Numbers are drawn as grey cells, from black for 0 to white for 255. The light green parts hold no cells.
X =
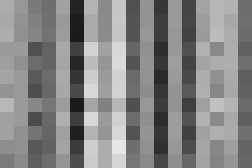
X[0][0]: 172
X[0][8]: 196
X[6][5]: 73
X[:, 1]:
[151, 146, 144, 155, 144, 154, 153, 153, 155, 144, 144, 138]
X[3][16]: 173
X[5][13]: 74
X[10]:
[142, 144, 88, 98, 164, 60, 207, 172, 230, 110, 144, 48, 152, 76, 167, 135, 158, 100]
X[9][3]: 102
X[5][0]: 164
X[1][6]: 170
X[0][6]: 180
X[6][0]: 147
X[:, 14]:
[164, 157, 155, 177, 163, 173, 175, 160, 177, 161, 167, 163]
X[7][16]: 180
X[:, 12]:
[153, 154, 151, 152, 158, 154, 148, 148, 156, 157, 152, 143]
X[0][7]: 138
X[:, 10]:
[148, 146, 151, 144, 147, 146, 141, 151, 143, 148, 144, 137]
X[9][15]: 175
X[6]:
[147, 153, 78, 104, 167, 73, 215, 159, 210, 111, 141, 54, 148, 89, 175, 134, 168, 97]
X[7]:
[184, 153, 136, 118, 156, 27, 165, 129, 182, 79, 151, 60, 148, 63, 160, 193, 180, 106]
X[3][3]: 99
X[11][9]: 118
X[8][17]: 95
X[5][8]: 209
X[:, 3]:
[110, 112, 115, 99, 99, 108, 104, 118, 105, 102, 98, 108]
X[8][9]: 108

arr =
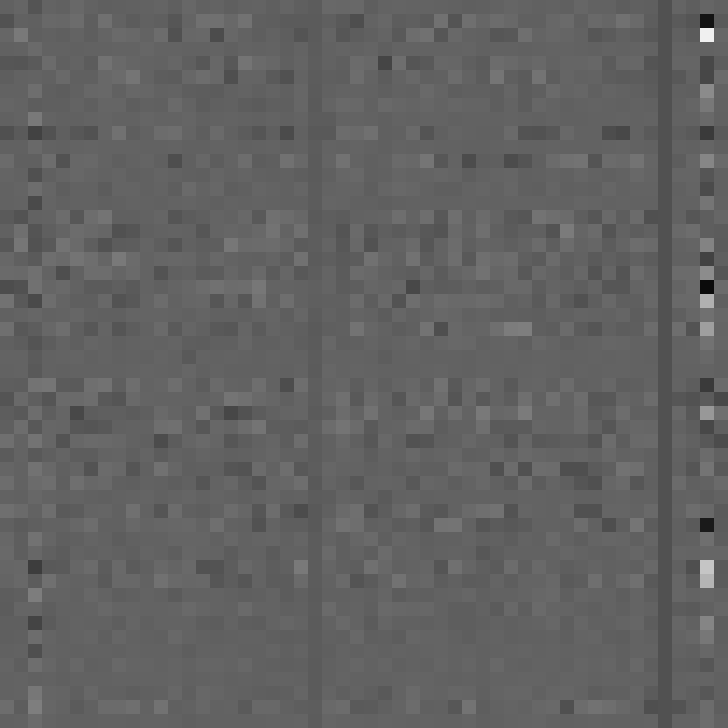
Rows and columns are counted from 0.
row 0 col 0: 97
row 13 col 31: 95
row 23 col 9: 93
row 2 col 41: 98
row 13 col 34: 101
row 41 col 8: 104
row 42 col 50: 101
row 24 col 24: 95
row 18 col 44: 92
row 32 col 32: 102
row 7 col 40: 96
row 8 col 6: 99
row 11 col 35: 95
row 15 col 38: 115
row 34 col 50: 98
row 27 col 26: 101
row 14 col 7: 96
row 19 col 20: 102
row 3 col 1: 98
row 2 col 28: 89
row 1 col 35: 108
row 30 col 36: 91
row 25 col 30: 98
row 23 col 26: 102
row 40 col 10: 96
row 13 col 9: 100
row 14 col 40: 98
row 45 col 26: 95
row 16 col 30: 88
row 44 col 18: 93
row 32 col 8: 100
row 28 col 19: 102
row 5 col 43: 93
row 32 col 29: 104
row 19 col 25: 107
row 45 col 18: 98
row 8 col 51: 97
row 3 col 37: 97
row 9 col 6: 82
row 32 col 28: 98

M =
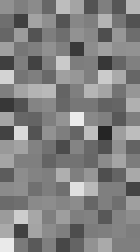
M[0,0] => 145
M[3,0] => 160
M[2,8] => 151
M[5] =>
[211, 117, 127, 105, 160, 151, 127, 203, 170, 102]
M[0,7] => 127
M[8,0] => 165
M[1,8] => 117
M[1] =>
[111, 64, 163, 143, 84, 135, 127, 180, 117, 82]
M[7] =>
[55, 82, 132, 138, 103, 119, 119, 98, 101, 176]
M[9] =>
[66, 218, 83, 146, 126, 101, 191, 37, 158, 189]
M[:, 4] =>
[189, 84, 110, 127, 202, 160, 100, 103, 148, 126, 75, 115, 175, 111, 133, 158, 127, 71]
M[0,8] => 86
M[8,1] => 103
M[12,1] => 141
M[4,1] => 127
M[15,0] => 155
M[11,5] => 115
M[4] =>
[63, 127, 66, 127, 202, 125, 127, 55, 101, 128]
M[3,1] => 118
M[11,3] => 100
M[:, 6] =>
[83, 127, 136, 141, 127, 127, 181, 119, 137, 191, 105, 103, 150, 185, 102, 130, 124, 146]
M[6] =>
[127, 164, 180, 185, 100, 127, 181, 164, 115, 150]
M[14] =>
[107, 111, 138, 141, 133, 140, 102, 127, 111, 159]
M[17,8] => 127
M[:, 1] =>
[127, 64, 156, 118, 127, 117, 164, 82, 103, 218, 163, 127, 141, 143, 111, 205, 65, 122]
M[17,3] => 127
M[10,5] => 132
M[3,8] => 144

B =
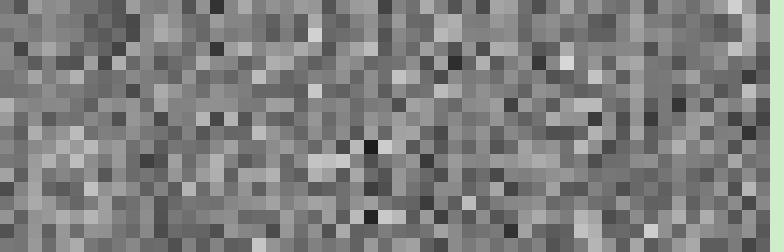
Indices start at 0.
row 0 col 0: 118
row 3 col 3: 166
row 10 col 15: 137
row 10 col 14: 108
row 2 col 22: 209
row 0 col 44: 110
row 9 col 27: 102
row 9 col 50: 97
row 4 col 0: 134
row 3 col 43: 131
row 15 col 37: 150
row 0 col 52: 208
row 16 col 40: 97
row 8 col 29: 132
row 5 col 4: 147
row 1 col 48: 104
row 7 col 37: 151
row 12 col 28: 150
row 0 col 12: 141
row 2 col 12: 156
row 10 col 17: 118
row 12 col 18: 160
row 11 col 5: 189
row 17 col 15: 131
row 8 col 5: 113
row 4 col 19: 174
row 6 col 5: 124
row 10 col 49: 128
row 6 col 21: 93
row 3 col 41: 126
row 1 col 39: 142
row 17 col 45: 166
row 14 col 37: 137
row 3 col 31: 125
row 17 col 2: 153
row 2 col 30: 106
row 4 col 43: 98
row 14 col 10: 138
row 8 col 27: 134
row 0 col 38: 79
